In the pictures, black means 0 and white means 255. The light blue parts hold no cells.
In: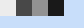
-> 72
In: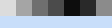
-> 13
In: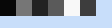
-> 90
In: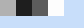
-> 30
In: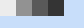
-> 146
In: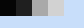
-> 31
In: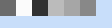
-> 187
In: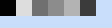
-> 140
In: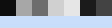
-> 230
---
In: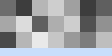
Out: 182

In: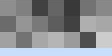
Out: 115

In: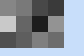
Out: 94

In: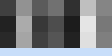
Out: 165

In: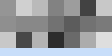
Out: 72

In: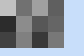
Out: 128

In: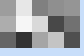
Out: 50
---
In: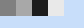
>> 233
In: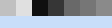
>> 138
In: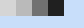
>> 32
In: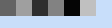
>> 192
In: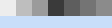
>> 139
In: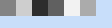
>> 171
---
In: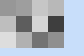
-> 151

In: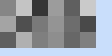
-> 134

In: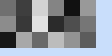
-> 112

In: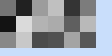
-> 117

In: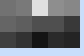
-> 114

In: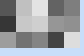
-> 86

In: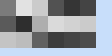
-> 123

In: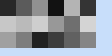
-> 40

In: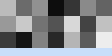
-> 187

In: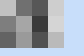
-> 193
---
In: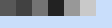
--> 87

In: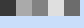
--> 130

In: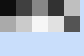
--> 64

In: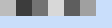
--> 115

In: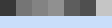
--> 93

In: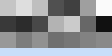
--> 57

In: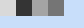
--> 164

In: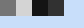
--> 117

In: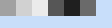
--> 106

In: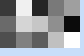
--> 57
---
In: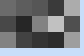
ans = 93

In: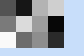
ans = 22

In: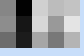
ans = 2

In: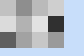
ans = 142

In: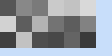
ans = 136

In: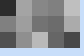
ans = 164
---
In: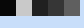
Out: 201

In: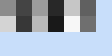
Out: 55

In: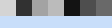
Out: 49

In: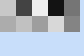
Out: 193

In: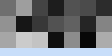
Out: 203

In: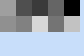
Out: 129

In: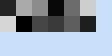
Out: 1

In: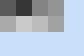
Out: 202
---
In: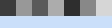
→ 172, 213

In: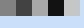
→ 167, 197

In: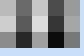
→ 220, 220

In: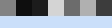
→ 211, 211

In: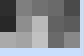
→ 185, 193

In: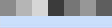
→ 59, 213
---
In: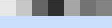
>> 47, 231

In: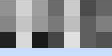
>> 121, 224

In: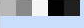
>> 245, 245

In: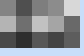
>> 193, 216

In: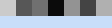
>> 11, 203

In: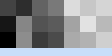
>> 91, 226

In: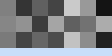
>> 165, 202
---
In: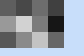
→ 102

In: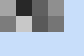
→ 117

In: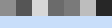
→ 39

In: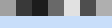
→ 175

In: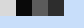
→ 45

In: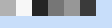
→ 58

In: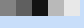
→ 232
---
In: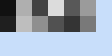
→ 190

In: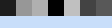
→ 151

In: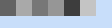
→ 169

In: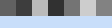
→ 61

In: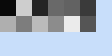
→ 125

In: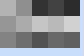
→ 110

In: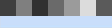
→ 127
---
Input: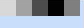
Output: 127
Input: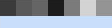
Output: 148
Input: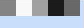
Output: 104
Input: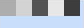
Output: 61
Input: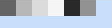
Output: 146
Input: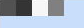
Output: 128
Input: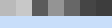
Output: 61
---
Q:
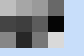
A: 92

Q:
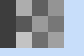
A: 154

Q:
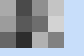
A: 110

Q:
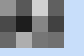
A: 134

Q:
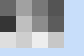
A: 140

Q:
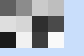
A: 47

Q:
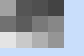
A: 121

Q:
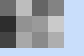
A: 154
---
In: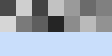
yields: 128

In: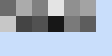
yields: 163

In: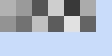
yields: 170

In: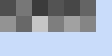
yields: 98

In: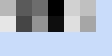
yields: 193

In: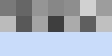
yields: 156
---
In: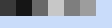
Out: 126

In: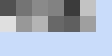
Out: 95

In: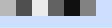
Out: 16

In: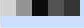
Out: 82

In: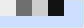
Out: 205

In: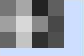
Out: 50
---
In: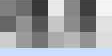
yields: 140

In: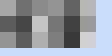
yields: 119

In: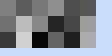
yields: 37

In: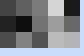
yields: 115

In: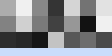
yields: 151

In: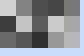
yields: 93

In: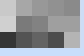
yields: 130
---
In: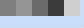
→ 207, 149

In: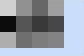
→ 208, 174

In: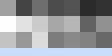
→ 254, 226

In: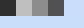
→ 191, 141

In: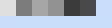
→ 223, 166

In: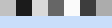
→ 250, 217
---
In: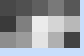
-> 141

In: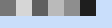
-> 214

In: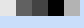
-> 230

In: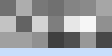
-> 144

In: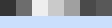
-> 238

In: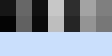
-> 10

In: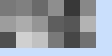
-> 208

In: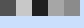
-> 82
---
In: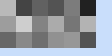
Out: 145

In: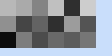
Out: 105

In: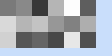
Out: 72

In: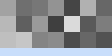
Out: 76

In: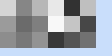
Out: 56

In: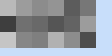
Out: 177
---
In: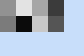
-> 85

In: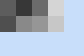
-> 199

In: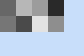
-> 142

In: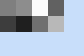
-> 184

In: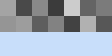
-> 87

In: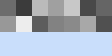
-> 80

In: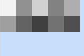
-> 79

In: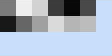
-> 188
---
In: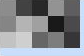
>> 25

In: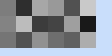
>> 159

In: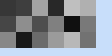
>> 16

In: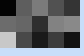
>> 130

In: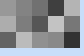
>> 195

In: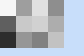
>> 209

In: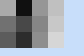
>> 134

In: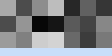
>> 68
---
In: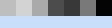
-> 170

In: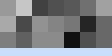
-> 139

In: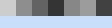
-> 99

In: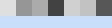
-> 171

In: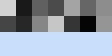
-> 134

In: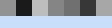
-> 189
